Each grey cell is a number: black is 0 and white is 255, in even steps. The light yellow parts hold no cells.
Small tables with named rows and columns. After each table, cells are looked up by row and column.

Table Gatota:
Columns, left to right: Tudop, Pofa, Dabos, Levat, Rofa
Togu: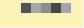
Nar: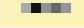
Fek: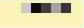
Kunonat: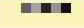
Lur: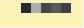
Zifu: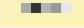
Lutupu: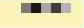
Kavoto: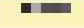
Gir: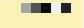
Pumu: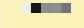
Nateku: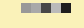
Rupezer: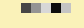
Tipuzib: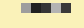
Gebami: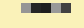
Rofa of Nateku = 30
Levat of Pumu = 142
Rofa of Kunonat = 19
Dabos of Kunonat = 36
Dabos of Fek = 64
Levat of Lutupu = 62
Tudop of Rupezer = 70
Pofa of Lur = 173
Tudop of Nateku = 152
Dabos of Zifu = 179
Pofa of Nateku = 169
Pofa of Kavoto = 170
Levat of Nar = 103
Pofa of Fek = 13
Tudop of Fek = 202
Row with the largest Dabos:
Rupezer

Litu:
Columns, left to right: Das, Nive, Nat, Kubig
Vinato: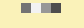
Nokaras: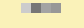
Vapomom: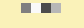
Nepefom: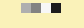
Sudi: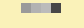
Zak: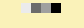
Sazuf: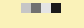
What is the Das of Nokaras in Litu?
204
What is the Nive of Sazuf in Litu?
113
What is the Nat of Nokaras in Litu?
163
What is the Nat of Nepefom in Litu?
247
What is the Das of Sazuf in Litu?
198
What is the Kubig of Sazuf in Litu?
26
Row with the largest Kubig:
Vapomom

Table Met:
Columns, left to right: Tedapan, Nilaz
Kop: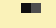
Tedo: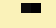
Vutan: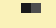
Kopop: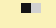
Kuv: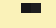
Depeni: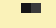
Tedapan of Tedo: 12
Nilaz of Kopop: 209
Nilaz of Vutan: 78
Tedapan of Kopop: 20
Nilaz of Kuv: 31
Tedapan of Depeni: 21
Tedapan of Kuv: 23
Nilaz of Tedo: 2
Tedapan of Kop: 15
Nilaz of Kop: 78
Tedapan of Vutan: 26
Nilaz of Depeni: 58

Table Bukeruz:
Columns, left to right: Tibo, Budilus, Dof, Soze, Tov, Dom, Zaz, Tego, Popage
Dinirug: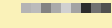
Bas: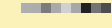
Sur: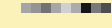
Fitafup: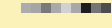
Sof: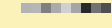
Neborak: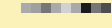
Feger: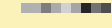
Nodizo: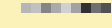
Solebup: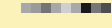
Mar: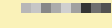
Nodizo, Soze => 170
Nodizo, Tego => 112
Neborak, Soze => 169
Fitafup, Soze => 169
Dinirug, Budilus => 187
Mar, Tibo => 183
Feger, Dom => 165
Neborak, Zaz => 27
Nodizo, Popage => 81
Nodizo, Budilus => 193
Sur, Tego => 121
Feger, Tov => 209
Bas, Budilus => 172
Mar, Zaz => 52
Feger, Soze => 170
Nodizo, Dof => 132

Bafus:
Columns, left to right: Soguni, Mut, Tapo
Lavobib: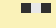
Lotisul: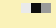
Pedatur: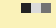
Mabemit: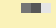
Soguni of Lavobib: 48
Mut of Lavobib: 232
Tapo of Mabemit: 229
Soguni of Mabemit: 117
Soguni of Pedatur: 34
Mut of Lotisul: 14
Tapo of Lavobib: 47
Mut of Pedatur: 218
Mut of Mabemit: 87
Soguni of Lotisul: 234
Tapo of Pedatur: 114
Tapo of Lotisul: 154
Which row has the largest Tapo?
Mabemit

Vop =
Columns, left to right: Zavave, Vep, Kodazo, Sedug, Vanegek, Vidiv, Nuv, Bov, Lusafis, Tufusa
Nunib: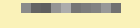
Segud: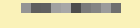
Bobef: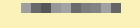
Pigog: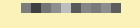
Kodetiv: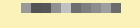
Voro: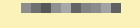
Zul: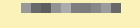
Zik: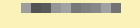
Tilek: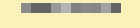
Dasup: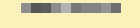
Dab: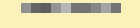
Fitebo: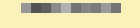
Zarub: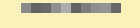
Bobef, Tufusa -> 101
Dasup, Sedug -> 140
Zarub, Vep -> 99
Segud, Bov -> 132
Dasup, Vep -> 86
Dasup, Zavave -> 142
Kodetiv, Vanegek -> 193
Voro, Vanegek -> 167
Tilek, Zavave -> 139
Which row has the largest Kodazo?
Pigog

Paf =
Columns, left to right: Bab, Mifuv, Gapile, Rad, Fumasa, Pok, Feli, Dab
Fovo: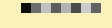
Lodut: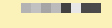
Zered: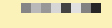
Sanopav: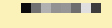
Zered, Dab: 38
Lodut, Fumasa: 65
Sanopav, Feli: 223
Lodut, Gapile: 165
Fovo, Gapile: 193
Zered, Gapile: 151
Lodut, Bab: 179
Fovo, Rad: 93
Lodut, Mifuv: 193
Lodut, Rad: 187
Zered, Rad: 214
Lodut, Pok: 231

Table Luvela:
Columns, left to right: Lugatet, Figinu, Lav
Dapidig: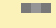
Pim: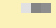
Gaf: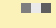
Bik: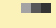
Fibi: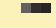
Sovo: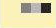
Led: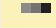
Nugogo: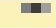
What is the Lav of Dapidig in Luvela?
120
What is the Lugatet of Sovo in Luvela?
130
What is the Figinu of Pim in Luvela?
133
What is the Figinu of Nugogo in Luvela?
61
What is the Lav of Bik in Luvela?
52
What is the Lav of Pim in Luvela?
142
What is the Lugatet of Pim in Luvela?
225

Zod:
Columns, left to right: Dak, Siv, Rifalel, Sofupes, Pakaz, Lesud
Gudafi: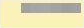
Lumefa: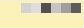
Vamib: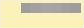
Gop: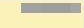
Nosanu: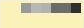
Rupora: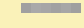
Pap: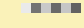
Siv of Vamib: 162
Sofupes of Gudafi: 163
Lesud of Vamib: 157
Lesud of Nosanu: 48
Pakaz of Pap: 198
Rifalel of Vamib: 165
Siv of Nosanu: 183
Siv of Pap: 115
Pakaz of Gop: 158
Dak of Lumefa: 211
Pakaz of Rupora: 166
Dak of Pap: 234
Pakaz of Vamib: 160
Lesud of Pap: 98
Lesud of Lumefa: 92
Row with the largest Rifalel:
Pap

